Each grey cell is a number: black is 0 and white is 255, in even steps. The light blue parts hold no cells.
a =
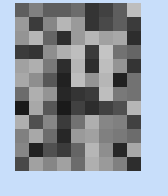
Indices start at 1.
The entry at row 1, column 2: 128
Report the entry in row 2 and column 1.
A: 154
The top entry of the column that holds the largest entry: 65
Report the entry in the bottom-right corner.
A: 45
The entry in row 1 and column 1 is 94
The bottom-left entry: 73
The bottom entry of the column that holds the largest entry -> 154
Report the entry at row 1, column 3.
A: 94
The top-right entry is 190
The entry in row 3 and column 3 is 101
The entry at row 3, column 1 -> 148
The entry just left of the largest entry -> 59
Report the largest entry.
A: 196

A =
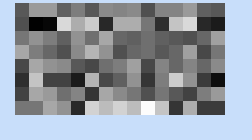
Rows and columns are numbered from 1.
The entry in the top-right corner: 88
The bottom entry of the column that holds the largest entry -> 252
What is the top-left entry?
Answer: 88
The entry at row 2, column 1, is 80
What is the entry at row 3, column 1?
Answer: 118
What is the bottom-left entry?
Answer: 118
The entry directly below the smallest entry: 146
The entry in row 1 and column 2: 154
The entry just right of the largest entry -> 196
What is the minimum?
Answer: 1
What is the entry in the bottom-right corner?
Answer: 59
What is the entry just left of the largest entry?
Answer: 188
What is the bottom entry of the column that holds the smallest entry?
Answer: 118
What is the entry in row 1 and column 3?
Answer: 154
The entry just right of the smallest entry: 7

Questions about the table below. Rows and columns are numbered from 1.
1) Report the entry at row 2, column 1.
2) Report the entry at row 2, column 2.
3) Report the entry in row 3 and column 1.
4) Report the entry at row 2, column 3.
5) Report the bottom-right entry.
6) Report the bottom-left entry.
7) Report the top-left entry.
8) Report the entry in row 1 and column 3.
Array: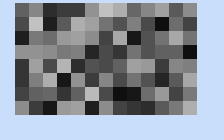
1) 74
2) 193
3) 30
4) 30
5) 174
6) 140
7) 97
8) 45

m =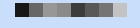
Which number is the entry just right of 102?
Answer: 151
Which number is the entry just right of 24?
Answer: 102
